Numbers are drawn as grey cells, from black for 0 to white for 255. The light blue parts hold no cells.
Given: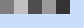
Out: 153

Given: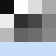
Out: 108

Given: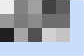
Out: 209

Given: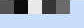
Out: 55

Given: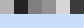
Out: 214

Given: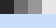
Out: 151

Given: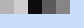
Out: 91

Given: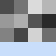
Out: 211
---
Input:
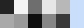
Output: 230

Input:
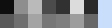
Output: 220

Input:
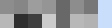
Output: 141

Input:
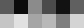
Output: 18

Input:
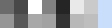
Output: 233

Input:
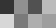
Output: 81

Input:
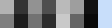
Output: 158

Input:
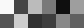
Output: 15
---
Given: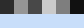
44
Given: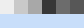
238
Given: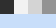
47
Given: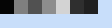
5
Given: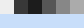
238
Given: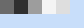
106
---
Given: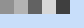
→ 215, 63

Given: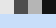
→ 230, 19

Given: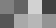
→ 210, 65

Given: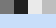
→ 234, 32

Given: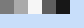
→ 246, 23

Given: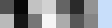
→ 245, 7

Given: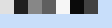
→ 246, 10

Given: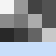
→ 244, 40

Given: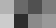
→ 204, 45

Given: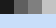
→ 195, 26
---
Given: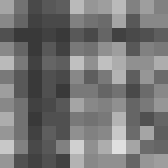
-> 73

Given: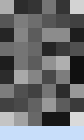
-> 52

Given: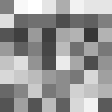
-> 255

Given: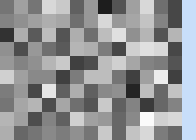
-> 117

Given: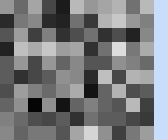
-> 165

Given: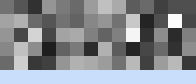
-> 49

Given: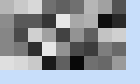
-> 216
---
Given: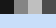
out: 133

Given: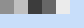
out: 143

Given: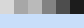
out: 130

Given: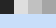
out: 193

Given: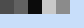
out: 97

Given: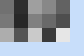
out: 58
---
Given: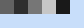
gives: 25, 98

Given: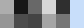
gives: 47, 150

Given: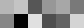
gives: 121, 135

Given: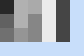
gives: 69, 112

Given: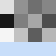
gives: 134, 245

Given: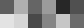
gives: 80, 227
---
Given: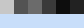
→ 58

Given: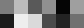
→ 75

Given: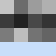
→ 189

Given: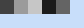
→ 198

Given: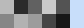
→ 156

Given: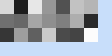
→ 75

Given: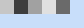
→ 161

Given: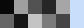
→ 196

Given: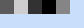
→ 50
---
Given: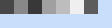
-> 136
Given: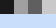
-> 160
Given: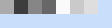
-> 61
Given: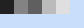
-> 131
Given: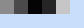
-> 74
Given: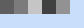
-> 123
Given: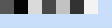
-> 4
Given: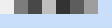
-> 124
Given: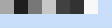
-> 30
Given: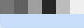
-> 96
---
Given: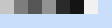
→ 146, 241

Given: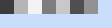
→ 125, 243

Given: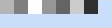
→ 150, 254

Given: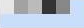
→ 187, 230

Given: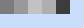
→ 194, 194

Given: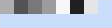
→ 156, 247

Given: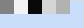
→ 9, 243

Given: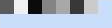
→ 132, 240

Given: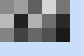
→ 178, 213

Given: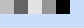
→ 226, 226
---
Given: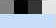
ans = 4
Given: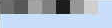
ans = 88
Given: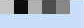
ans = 14
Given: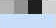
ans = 146
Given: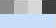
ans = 194
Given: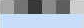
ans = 116
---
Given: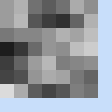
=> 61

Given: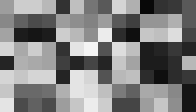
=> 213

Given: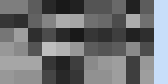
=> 152

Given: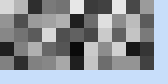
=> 135

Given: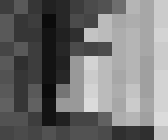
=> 97

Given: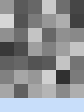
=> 96
